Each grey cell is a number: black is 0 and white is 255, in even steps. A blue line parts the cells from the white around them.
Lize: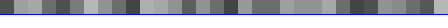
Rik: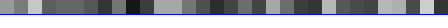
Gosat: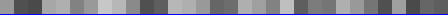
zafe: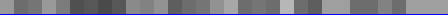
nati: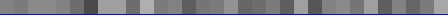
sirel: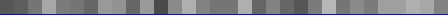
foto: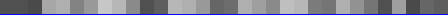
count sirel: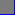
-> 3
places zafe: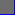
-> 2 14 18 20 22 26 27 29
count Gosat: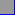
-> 4
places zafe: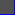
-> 6
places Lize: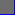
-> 4 9 16 19 20 25 30
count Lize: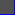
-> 3
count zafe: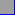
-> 5

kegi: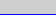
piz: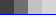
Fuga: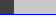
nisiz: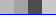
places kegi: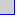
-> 1 2 3 4
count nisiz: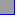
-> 0
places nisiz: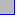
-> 1
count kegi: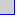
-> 4
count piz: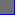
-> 1
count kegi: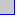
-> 0

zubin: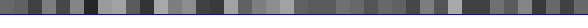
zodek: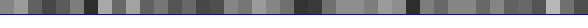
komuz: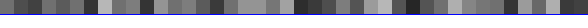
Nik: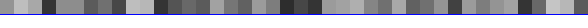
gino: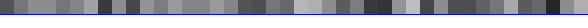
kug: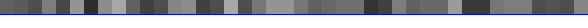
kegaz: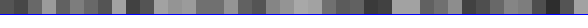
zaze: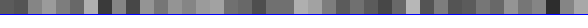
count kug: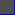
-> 6
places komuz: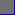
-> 1 4 6 9 13 17 32 36

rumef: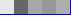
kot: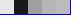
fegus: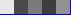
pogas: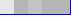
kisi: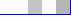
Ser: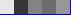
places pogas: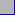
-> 2 4 5
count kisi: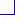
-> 3

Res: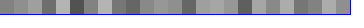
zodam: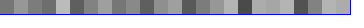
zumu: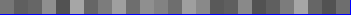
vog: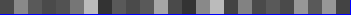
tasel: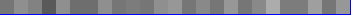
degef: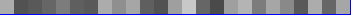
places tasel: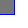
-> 1 9 11 14 16 18 24
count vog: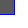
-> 5

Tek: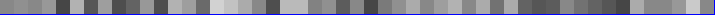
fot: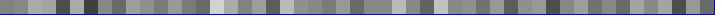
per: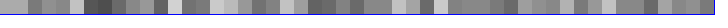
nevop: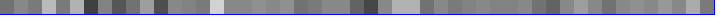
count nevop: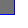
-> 6
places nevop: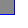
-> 2 13 17 18 20 24 25 28 32 35 38 41 43 45 47 49
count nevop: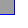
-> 2
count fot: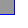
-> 5

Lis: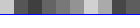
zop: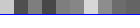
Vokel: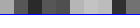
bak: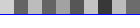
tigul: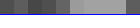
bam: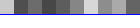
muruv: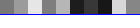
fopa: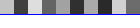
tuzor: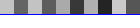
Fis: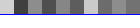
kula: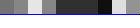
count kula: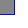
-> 2
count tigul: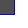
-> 2
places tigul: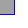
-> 7 8 9
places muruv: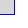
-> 9

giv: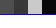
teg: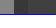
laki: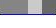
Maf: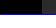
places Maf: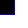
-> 1 2 3
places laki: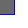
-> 4
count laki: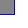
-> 2
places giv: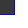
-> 2
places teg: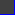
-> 3 4
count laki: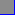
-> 0
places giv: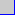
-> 3

